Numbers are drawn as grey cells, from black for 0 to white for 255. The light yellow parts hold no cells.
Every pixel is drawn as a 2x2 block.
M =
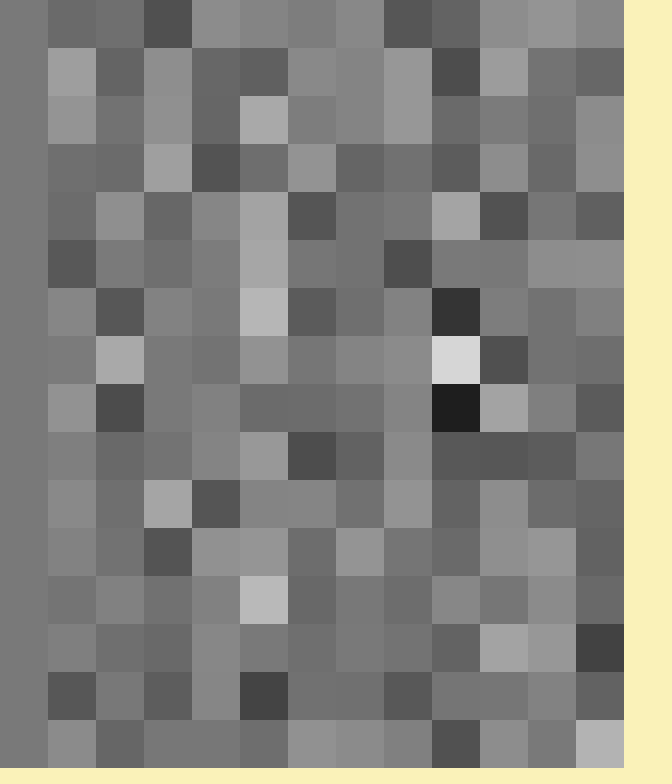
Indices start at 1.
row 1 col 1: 121
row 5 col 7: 85
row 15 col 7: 113
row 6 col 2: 88
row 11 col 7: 133
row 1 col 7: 125
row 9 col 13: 91
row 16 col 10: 81
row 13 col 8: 120
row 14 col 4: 105
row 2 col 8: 132
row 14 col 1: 121
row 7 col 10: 52
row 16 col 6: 110
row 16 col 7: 145
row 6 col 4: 111
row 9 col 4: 121
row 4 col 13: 142
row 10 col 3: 105
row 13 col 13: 105
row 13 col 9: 109
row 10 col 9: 138
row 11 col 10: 99
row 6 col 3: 122
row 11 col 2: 137
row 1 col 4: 80
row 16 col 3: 102
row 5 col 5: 134
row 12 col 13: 98
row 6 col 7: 118
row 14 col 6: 121
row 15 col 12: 130
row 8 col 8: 132
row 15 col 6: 68
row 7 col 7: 91
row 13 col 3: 129
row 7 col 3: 87

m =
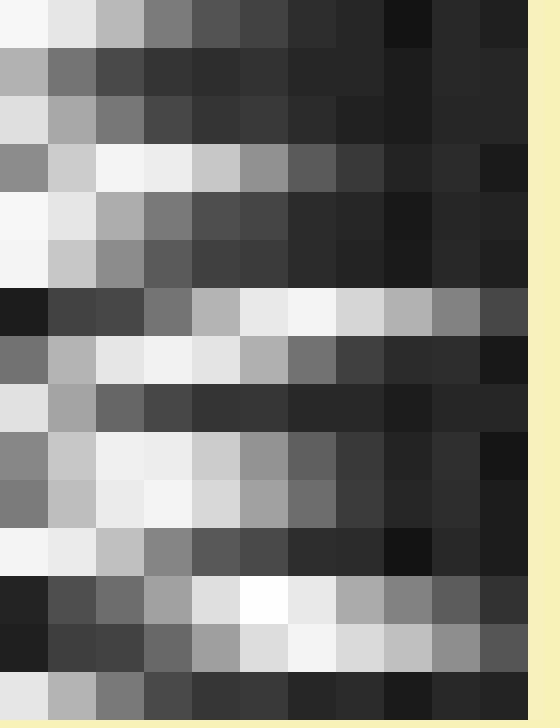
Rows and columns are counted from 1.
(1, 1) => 247
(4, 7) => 90
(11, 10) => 44
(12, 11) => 29
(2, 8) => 39
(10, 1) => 136
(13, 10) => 93
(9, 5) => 53
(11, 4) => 244
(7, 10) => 131
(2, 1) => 177
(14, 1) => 32
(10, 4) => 237
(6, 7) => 43
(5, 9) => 24
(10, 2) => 200
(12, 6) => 73
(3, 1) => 223
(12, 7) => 46
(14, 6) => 220
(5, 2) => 229
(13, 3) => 108
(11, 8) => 60
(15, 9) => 27
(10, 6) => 146
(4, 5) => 200
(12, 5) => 88
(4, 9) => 35
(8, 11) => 23
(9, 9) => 28
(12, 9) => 18
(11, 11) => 28
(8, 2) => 180
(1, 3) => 184
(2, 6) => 50
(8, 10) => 44
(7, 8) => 213
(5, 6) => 68

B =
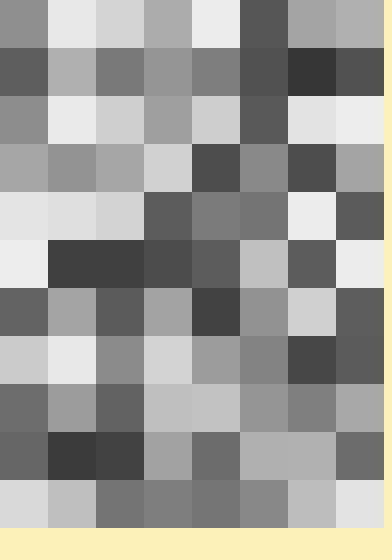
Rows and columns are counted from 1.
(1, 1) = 143
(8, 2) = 232
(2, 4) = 149
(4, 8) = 164
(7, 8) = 93
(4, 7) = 77
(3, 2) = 234
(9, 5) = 194
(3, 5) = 205
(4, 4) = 209
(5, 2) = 223
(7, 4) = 163
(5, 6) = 115
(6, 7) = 92
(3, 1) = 141
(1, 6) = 85
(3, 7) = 227
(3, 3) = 207
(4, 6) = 137
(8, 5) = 156
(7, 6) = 145
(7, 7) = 208
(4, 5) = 77
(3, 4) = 159
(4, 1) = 166
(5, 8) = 91

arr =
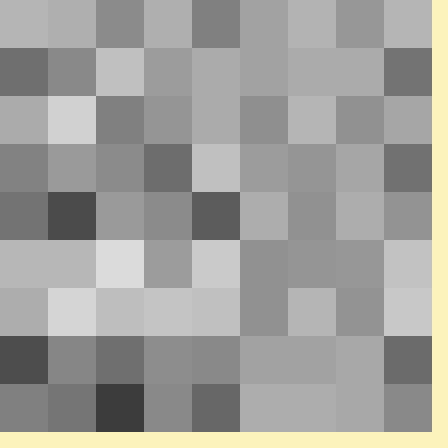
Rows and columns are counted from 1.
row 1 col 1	182
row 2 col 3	192
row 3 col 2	209
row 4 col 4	108
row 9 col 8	168
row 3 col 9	167
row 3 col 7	181
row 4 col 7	149
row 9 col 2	118
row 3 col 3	128
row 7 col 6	146
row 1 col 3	138
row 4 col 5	191
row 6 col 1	183
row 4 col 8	167
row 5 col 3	153
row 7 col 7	181
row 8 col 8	169
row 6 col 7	150
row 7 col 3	190
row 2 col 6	163
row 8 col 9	106
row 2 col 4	156
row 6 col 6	145

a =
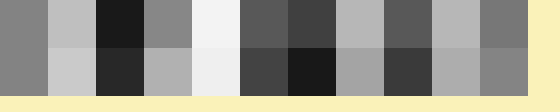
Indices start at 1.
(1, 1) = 131
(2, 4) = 177
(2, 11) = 132
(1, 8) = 183
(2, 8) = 164
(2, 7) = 24
